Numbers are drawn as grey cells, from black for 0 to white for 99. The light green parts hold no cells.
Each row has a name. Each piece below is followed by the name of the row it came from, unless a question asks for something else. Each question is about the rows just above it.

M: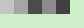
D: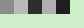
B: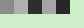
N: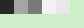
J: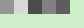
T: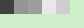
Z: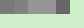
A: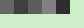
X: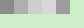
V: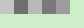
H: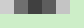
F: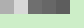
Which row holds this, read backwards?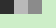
D
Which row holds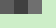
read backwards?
H

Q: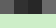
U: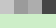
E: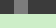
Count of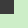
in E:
3
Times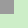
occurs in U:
1

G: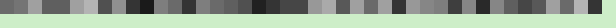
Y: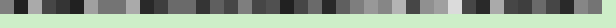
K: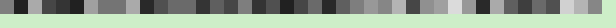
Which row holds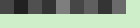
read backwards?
K
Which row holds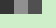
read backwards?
G
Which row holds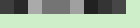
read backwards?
Y
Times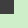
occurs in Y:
2
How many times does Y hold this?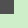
1

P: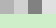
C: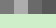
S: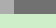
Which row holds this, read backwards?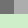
S
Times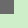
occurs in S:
0

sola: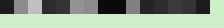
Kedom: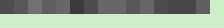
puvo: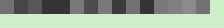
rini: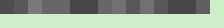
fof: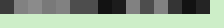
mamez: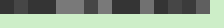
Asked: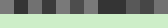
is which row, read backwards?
puvo
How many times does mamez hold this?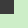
1
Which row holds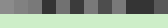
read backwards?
puvo
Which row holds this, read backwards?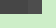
Kedom
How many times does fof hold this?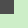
3

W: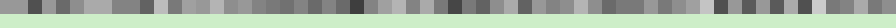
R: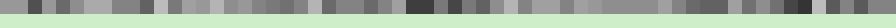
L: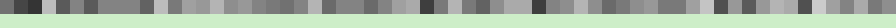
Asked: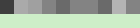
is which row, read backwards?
L
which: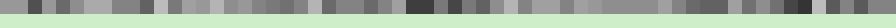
R
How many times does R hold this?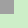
7
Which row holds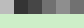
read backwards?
R
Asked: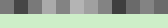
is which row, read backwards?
W

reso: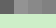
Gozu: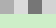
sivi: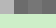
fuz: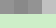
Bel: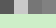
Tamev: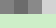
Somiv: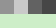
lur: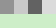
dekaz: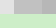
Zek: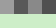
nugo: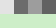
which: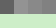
reso
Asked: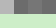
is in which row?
sivi
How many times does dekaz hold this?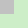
2

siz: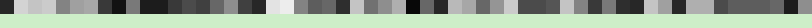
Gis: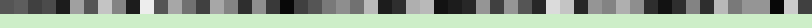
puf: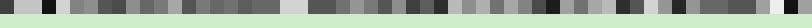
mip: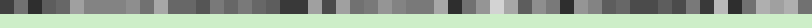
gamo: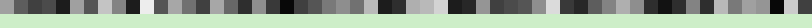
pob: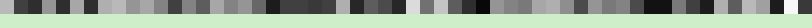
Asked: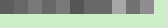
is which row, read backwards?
mip
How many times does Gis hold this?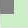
4

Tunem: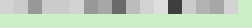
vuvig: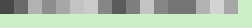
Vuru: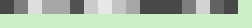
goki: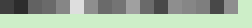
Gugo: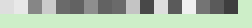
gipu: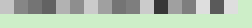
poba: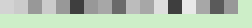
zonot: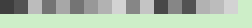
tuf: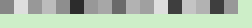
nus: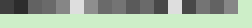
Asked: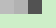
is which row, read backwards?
zonot
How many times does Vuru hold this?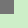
0
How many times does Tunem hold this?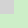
4
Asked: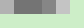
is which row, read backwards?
vuvig
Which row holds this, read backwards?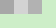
vuvig
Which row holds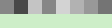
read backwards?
zonot
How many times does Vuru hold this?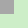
3

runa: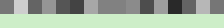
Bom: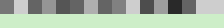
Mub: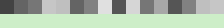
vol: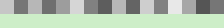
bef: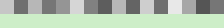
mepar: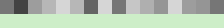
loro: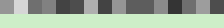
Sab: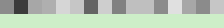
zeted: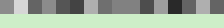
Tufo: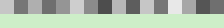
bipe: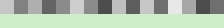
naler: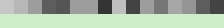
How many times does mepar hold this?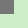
3
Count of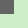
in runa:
2
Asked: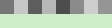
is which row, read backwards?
Tufo
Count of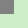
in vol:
2
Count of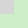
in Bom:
0

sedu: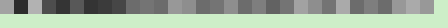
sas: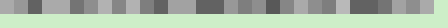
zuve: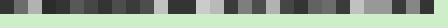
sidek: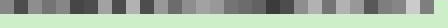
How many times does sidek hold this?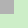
3
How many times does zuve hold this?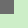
2
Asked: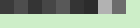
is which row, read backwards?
zuve

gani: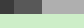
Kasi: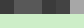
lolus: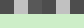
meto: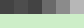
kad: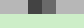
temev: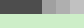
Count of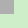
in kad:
0
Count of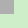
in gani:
3
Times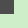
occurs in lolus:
3
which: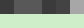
Kasi
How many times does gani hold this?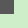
2
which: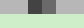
kad
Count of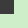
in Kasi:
2

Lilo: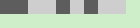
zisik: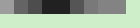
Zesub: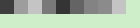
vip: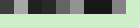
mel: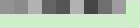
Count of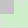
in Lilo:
0
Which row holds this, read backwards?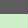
Lilo
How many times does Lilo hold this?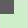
4
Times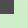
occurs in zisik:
1
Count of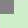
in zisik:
2

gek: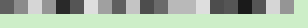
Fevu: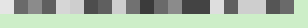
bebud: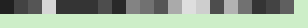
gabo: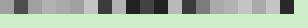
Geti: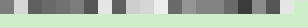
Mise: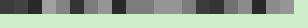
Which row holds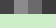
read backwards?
Fevu
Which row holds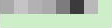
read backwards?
gabo

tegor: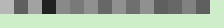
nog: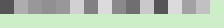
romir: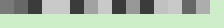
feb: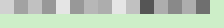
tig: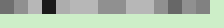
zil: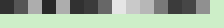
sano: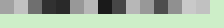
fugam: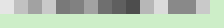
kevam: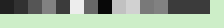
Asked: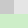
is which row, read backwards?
zil
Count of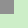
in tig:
5
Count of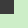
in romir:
4
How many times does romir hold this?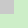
4
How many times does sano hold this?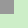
2
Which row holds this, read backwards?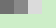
nog

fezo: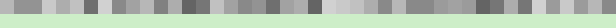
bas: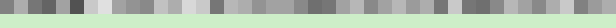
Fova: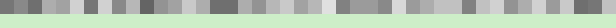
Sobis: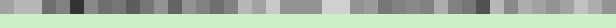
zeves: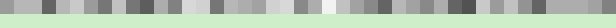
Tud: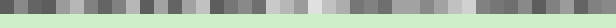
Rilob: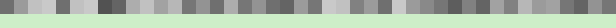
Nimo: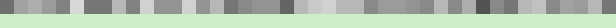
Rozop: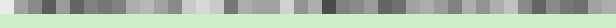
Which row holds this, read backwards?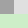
bas
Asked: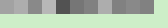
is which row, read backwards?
Sobis
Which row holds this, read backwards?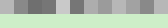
bas
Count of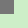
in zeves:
3

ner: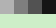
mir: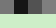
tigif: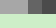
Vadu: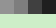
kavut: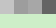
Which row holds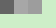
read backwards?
kavut
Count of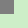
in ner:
1
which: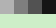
ner
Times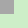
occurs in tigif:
2

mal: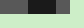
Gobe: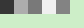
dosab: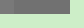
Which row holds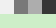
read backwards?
Gobe
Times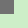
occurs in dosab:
4
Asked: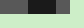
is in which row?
mal
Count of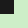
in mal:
2
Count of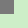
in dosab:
1
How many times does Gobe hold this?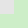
0

